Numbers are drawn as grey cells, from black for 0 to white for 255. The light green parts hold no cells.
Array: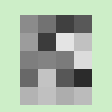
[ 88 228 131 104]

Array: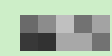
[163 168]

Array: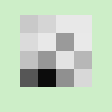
[232 154 151  86]

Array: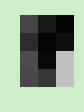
[ 5  6 76]

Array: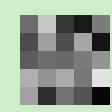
[124 166 105 147 161]

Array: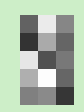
[134 170 230]
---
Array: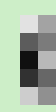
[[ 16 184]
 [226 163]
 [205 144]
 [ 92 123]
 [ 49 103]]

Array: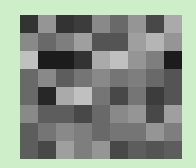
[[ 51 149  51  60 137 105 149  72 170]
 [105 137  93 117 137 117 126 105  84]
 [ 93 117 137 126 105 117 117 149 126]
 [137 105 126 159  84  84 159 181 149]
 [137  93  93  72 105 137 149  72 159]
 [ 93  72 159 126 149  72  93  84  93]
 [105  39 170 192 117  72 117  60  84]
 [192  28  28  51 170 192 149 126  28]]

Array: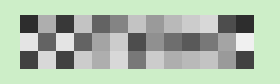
[[ 65 216  65 204 174 216 120 204 174 185 195 154  65]
 [ 45 174  56 195  99 132 195 154 185 204 216  77  45]
 [228  99 228  99 164 204  77 144 110  89 120 164 240]]

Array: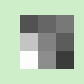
[[253 141  59]
 [196 130  92]
 [ 82 102 120]]

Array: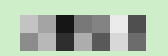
[[140 184  46 173  89 216 108]
 [195 164  22 120 131 235  79]]

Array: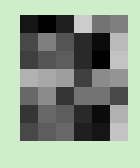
[[177 168 158  63 139 148]
 [104 139  53 115 115  72]
 [ 72 127  84  41  11 186]
 [ 53 104  93  41  11 177]
 [ 72  93 104  31  21 195]
 [ 63  84  93  41   0 195]
 [ 21   0  31 204 115 127]]

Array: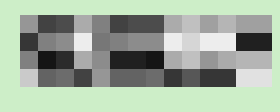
[[ 54 128 140 237 119 128 140 140 237 214 237 237  32  32]
 [202  99 108  66 150  99  99 108  54  87  54  54 225 225]
 [150  66  76 171 128  66  76  76 171 192 160 181 160 160]
 [128  21  43 171 140  32  32  21 171 192 150 171 181 181]]
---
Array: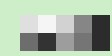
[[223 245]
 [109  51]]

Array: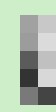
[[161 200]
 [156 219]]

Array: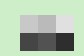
[[200 186]
 [ 69  82]]

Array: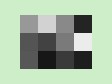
[[152 210]
 [ 84  66]]

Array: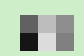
[[ 97 189]
 [ 21 220]]

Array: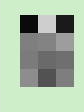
[[ 10 206]
 [127 131]]
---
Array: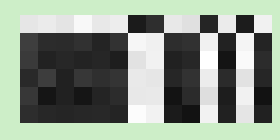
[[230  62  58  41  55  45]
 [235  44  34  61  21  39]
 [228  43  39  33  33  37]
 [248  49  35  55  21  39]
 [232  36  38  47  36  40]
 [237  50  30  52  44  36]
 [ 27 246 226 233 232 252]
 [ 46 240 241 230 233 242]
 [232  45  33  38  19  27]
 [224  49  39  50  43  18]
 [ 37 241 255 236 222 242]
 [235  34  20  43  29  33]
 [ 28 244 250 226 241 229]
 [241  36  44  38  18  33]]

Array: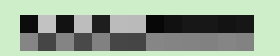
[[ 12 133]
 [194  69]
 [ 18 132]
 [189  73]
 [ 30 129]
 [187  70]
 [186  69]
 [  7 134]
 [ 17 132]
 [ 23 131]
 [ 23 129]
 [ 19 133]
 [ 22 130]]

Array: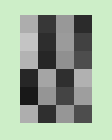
[[173 196 179  38  24 174]
 [ 55  45  38 165 149  47]
 [152 155 144  47  68 150]
 [ 43  65  77 177 158  77]]

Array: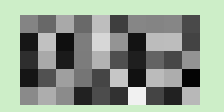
[[132  22  46  21 138]
 [104 193 169  81 173]
 [169  15  26 159 139]
 [105 125 124 117  33]
 [190 215 178  69  76]
 [ 62 148  79 198  49]
 [134  19  31  17 241]
 [132 188  99 187  68]
 [134 189  71 173  33]
 [ 73  67 147   4 184]]

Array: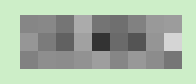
[[134 150 129]
 [136 123 142]
 [117  97 140]
 [171 161 146]
 [116  51 158]
 [111 106 134]
 [129  84 152]
 [153 149 140]
 [156 213 118]]

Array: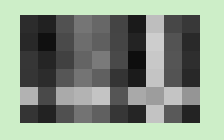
[[ 44  40  54  53 178  52]
 [ 33  16  37  44  73  34]
 [ 81  74  65  86 170  80]
 [117 109 100 116 179 115]
 [103  95 122  96 196  96]
 [ 68  69  73  52  85  54]
 [ 26  35  14  27 169  37]
 [190 205 200 196 157 195]
 [ 71  83  85  83 196  89]
 [ 56  41  46  40 149  35]]
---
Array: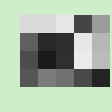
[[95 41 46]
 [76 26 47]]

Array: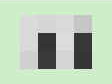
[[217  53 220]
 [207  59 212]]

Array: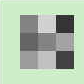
[[100 131 163]
 [155 192  65]]

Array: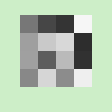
[[159 201 216]
 [160  93 186]]

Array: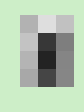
[[195  55 126]
 [180  35 133]]

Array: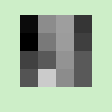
[[  0 121 156]
 [ 65  89 147]]

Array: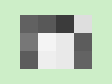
[[119 244 233]
 [ 92 238 233]]

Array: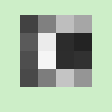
[[ 90 235  44]
 [ 78 245  45]]

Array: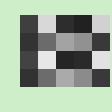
[[ 51 107 163]
 [ 67 231  37]]
